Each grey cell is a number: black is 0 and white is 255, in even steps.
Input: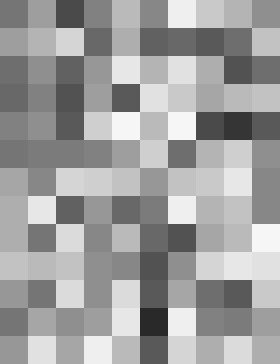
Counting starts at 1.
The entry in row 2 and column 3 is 213
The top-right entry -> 143
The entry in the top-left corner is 117
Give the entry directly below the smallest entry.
89
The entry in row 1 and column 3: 74
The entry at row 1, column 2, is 158
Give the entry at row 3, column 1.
110
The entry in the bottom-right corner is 174
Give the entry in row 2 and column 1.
158
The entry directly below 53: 207
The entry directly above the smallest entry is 89
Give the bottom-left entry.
151
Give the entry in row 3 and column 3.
97
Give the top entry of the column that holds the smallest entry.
135
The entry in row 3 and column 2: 143

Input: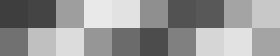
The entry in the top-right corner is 200
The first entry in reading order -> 62
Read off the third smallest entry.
76
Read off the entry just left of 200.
164
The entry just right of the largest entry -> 226
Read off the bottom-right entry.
164

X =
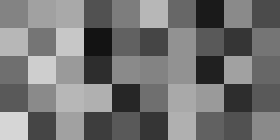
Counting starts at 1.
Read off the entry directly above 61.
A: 176
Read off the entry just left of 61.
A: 161
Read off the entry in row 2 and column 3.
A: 199
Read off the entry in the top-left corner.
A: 131
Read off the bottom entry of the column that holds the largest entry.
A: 214
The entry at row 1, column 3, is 169
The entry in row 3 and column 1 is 111
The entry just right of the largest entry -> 69
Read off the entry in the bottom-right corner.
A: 138
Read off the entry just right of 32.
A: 161
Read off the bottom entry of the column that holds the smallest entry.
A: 61
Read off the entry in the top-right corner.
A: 75

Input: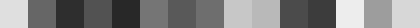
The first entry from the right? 215
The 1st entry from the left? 223
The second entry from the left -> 102
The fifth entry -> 40

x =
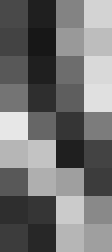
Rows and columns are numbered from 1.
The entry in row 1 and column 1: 73
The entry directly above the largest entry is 116
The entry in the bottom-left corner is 60
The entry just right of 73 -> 31
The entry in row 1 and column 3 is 131
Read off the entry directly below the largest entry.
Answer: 182
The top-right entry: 211
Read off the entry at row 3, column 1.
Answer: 88
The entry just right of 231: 102
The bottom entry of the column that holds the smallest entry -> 39

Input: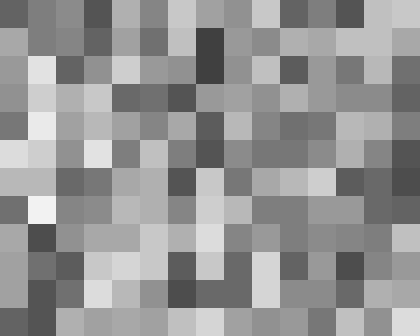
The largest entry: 242
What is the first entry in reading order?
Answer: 99
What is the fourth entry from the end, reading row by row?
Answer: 119
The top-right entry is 200
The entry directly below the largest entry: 77
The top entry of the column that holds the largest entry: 126
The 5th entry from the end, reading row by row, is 153
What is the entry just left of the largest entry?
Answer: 112
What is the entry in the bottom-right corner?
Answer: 220
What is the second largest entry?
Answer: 234
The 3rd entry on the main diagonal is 99
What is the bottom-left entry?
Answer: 99
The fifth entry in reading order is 176
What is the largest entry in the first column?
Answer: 220
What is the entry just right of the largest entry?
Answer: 133
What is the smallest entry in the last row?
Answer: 84
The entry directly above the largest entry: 184

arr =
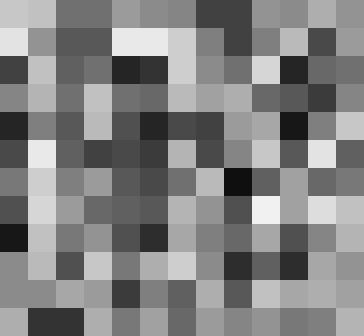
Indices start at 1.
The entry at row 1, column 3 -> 112
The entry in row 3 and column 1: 65
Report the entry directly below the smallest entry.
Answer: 80
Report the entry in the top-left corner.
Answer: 199
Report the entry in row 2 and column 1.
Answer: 227
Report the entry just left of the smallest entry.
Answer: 186
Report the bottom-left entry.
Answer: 174
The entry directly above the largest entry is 96
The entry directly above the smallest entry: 133
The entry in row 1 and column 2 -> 193
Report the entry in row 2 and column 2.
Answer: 147
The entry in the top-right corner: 147
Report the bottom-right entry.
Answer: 180
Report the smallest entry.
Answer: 15
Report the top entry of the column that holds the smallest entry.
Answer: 65
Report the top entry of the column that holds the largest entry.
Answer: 147
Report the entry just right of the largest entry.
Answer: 161
